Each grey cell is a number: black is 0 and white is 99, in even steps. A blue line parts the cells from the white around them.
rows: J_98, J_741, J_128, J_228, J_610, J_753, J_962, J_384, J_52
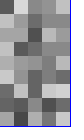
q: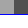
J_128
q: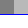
J_610

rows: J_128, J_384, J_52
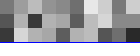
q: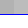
J_52
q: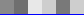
J_128
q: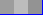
J_128
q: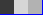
J_52
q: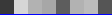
J_52
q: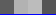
J_52
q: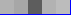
J_52

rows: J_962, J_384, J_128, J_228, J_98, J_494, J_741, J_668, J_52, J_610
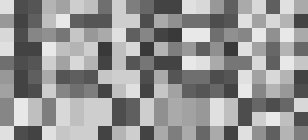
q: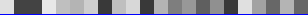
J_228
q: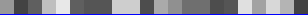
J_384
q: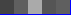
J_494
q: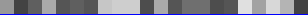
J_494
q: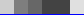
J_962

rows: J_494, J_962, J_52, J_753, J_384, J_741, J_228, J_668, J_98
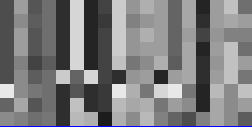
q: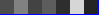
J_384
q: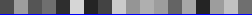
J_494
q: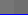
J_228
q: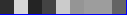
J_753
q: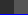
J_228
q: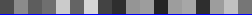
J_741

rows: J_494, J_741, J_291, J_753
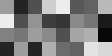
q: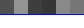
J_741
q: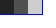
J_494
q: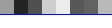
J_494
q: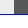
J_494
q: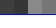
J_741

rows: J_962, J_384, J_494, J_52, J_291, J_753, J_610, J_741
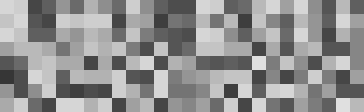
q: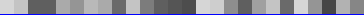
J_494
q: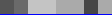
J_52
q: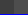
J_610
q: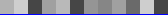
J_741

